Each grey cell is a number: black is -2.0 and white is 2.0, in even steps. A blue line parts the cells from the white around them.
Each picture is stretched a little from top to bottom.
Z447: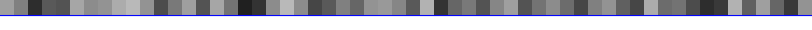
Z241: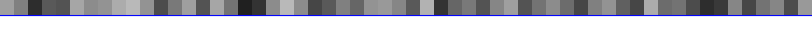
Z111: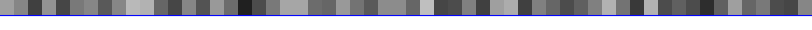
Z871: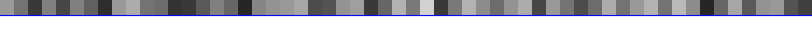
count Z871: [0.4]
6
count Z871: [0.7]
3

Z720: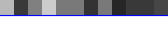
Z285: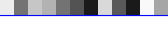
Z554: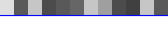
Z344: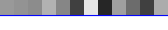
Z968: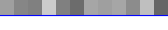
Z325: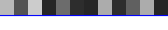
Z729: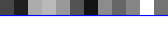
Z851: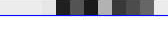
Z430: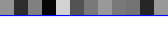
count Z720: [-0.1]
3
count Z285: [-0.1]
0
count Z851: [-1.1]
1
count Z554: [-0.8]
2
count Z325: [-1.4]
3
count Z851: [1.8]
0
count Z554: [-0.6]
3

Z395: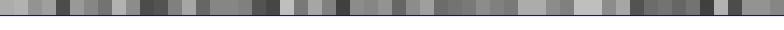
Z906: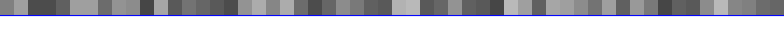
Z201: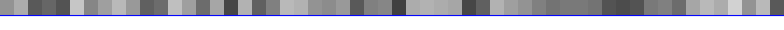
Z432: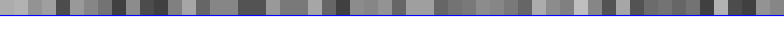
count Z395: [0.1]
5
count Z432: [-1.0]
5
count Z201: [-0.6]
3
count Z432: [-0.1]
4

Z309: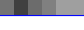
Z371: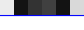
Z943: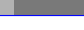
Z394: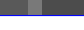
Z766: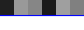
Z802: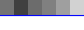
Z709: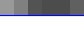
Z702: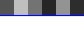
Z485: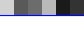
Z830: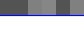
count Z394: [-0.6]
2
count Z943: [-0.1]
5
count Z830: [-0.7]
3
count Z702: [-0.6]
0
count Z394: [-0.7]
0

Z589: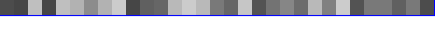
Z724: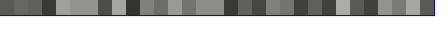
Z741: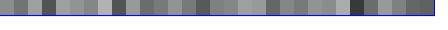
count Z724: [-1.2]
1
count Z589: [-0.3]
1
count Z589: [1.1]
1
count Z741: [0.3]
3
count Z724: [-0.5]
3

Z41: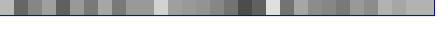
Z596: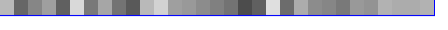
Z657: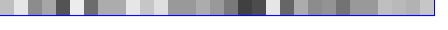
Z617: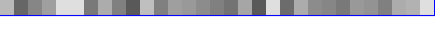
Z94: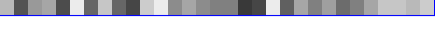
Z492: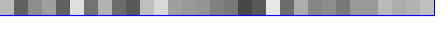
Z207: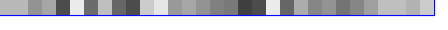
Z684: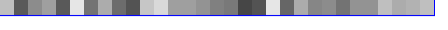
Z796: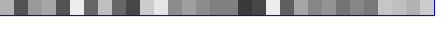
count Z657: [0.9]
1
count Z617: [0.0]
4
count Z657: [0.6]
1
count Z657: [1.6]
3
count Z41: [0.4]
5

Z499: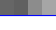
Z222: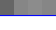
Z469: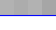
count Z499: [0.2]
1
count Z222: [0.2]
1
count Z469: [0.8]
2

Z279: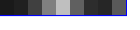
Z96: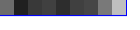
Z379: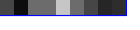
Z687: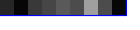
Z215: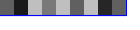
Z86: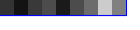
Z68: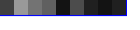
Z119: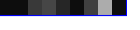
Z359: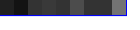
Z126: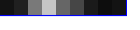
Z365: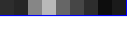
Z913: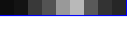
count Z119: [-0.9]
1
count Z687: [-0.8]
2
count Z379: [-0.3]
3
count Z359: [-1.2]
4
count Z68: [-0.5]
1
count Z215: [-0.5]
3
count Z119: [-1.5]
0

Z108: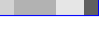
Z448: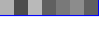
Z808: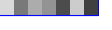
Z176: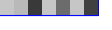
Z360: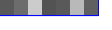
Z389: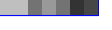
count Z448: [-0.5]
2
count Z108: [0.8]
3
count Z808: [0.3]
1
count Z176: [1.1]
3
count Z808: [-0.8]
1
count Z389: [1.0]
2
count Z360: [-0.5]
1

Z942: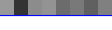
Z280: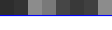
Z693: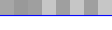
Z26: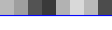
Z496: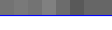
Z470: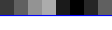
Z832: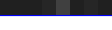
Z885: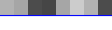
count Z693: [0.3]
0
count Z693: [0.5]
3
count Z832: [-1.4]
2
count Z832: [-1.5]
5

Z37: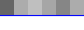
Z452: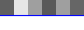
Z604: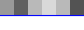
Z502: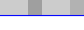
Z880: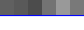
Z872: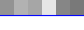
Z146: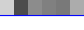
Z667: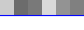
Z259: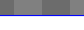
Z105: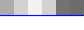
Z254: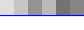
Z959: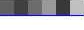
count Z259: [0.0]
3
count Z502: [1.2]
4

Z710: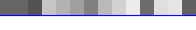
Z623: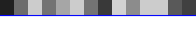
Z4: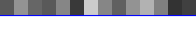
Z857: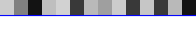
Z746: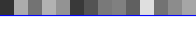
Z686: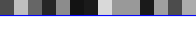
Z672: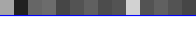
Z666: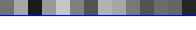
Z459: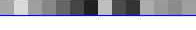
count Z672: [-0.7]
4
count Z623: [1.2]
4
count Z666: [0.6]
2
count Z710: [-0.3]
1
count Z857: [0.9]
2

